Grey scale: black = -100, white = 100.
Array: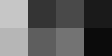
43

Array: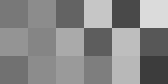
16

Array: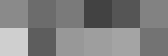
62

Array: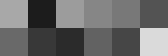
-18

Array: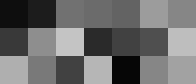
-55

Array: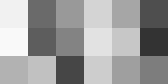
95

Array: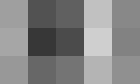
30

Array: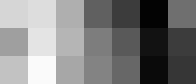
25

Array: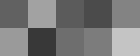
21
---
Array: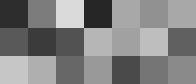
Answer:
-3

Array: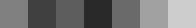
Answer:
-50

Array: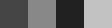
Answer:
7

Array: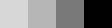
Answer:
43

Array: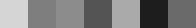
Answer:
-1

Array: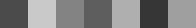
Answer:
58

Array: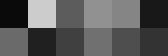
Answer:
60
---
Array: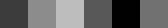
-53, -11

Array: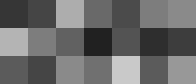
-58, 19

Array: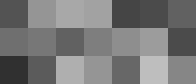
-35, 5

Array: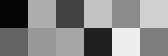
-96, -2

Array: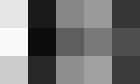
80, -53

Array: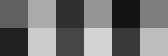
-24, 48
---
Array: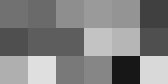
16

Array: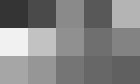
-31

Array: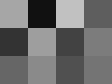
51

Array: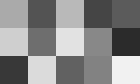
-46

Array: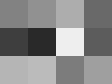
36

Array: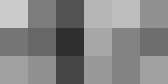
48
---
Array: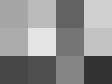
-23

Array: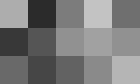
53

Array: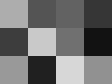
-23

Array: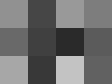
20

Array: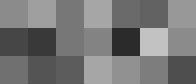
-23

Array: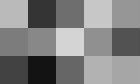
56

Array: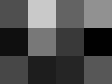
-22

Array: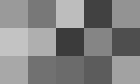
-49

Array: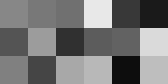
-56

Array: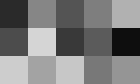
-1
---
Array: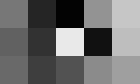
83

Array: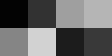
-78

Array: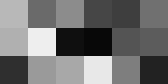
-88

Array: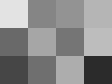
-8

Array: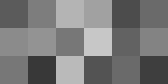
-7

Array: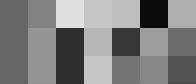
-64

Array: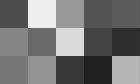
71

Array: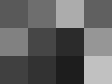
-66

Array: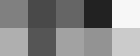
27
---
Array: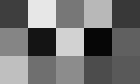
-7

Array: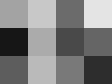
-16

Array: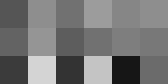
-11

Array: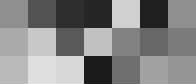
-64

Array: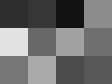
-86

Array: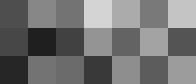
-10

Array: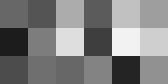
35
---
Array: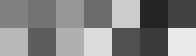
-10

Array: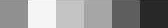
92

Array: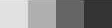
38

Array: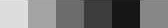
28

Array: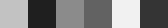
-76

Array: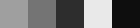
-9

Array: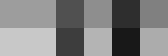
23

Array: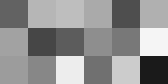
43

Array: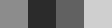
-66
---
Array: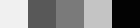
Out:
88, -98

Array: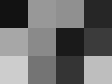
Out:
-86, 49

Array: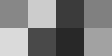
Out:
6, 27

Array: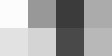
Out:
98, 44

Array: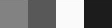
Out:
2, -78

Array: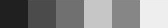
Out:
-75, 87
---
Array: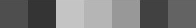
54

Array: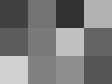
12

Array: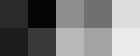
45

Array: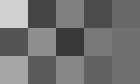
6

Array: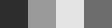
78

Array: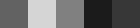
0

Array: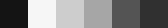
61

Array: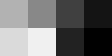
-73

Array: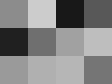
43
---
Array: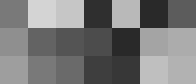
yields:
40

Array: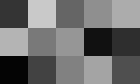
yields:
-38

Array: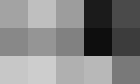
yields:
-5

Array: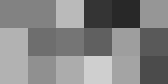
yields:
-41

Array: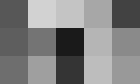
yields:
20

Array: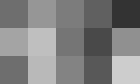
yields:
61

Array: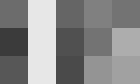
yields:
26

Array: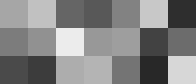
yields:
69

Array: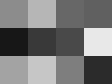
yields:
-66
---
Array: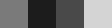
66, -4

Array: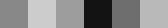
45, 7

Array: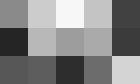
-49, -32

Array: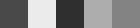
3, -43

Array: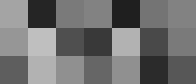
2, -26

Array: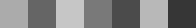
-58, 34

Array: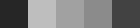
-48, -70

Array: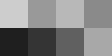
8, -76

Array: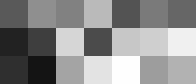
-20, -63
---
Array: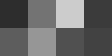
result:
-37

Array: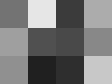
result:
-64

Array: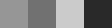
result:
59

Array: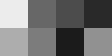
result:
-79

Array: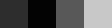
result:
-31

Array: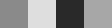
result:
-68

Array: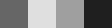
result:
25

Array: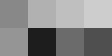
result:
-16

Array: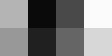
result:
-21

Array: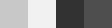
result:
-61
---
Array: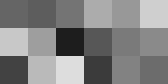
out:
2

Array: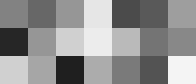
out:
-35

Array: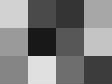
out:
-14

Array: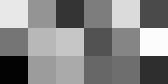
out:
-14

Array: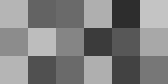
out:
-48

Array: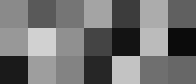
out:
-13

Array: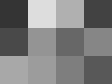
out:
-1

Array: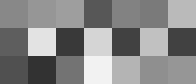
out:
12

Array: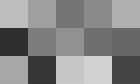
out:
65

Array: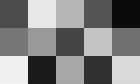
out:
-62
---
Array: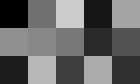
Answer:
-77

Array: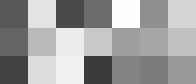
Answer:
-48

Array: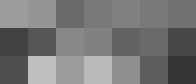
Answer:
-39

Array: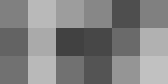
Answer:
-11

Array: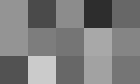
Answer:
-36

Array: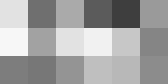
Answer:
-2

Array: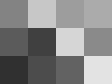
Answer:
-62
